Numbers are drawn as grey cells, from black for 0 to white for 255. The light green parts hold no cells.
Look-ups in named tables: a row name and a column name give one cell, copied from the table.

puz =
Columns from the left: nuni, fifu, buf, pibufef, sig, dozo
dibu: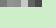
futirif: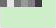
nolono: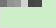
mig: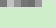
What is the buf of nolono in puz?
154
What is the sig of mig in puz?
111
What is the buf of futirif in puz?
119
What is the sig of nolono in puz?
70
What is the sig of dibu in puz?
99
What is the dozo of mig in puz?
154
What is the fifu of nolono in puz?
147
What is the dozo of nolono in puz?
74
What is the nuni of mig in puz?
123

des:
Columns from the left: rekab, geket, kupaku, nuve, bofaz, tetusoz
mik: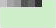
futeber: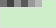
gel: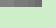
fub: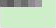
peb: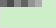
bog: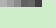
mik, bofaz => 101
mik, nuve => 86
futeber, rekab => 114
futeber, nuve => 89
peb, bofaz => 148
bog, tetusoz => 63
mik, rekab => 194
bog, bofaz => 103
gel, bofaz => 117
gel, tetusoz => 109
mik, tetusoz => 51
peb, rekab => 111
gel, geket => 131
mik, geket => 165
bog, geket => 160
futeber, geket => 67
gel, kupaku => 122
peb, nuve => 99

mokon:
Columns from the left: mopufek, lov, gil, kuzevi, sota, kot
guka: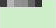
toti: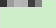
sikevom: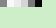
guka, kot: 51
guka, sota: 101
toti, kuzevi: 179
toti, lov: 156
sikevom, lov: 249
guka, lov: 181
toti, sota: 63
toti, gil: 184
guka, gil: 147
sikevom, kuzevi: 213
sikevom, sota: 121
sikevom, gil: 236
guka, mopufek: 61
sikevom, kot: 7
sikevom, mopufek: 133
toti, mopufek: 51
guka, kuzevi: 142
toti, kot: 134

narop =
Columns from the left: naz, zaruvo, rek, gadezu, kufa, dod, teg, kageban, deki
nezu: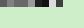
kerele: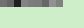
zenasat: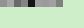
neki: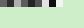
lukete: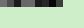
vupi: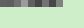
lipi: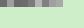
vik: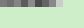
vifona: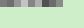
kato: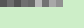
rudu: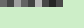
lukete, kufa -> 106
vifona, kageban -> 108
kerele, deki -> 129
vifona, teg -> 81
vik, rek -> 132
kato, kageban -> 168
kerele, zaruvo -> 100
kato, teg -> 114
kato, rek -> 83
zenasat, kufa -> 21
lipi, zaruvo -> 158
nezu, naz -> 93

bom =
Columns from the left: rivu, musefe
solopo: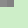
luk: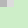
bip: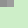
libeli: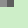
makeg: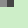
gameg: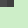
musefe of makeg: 69
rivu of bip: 145
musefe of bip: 157
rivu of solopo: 139
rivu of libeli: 142
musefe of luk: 220
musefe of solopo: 130
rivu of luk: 183
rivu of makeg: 140
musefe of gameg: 63
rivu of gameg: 75
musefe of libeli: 94

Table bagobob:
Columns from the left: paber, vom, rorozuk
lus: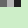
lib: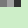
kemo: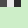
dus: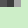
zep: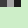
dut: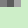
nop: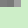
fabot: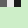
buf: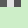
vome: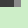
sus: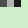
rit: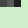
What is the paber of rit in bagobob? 67
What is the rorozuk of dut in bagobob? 164
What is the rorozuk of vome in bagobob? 138
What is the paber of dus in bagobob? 84
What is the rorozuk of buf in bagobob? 83
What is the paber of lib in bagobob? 121
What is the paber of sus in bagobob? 77
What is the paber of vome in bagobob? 60
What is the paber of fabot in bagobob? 96
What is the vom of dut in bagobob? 92
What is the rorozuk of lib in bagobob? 50
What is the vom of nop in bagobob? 121
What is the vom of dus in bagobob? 61
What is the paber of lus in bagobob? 103
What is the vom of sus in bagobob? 180
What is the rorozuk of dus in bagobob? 164
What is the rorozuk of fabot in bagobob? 27
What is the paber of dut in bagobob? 126
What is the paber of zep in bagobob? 60
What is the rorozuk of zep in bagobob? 28

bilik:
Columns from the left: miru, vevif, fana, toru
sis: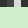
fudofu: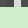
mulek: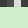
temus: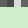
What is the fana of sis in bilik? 218
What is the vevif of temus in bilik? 74
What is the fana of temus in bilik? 218
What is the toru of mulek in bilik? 61
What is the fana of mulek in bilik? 218
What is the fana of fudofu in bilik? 218
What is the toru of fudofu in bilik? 76
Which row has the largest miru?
temus

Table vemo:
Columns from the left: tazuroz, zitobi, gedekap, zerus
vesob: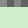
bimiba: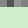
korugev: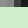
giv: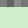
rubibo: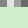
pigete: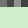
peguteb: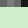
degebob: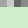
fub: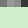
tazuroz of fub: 117
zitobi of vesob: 97
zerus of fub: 56
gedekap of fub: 139
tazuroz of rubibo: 132
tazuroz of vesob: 137
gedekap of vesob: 134
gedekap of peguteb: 104
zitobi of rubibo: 228
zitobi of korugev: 135
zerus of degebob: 138
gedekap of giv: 139
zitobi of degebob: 203
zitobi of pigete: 71
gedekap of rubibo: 157
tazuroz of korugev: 141
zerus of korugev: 27
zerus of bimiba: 129
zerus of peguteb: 25
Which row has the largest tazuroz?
degebob

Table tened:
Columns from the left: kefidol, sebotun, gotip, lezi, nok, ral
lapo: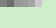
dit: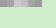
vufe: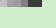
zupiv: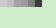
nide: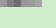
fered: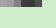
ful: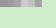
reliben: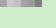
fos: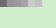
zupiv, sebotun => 192
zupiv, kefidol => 202
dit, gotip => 202
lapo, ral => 202
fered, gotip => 128
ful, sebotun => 155
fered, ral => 76
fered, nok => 58
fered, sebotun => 157
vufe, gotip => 157
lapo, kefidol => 126
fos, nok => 202
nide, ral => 165

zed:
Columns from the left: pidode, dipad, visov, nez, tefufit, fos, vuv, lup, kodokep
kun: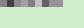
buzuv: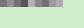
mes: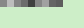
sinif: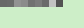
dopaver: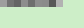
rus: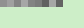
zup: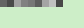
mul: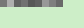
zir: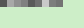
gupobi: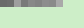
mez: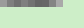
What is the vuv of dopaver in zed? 139
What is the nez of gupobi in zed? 121
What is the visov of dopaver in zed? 100
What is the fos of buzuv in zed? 136
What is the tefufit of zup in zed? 119
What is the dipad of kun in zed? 65
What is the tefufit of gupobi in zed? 136
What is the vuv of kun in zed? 98
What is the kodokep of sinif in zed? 82
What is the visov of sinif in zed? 146
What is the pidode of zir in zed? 85

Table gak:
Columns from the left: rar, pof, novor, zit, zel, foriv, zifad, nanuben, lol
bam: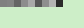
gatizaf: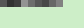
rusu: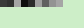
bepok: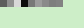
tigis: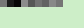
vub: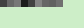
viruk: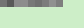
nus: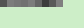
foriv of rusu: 159
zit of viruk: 141
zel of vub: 65
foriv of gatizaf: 86
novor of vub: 120
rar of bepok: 93
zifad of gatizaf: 72
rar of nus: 83
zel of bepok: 120
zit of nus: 113
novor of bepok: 216
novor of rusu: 165
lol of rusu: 165
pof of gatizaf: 50
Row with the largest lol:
rusu

